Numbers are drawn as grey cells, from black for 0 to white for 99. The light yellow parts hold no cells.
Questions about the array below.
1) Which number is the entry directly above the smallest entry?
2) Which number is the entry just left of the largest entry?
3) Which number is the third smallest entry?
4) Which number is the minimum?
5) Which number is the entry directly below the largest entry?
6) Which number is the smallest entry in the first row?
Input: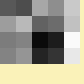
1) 38
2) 11
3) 14
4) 4
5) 90
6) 30

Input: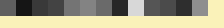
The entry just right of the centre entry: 15
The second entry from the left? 8
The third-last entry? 29
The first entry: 37
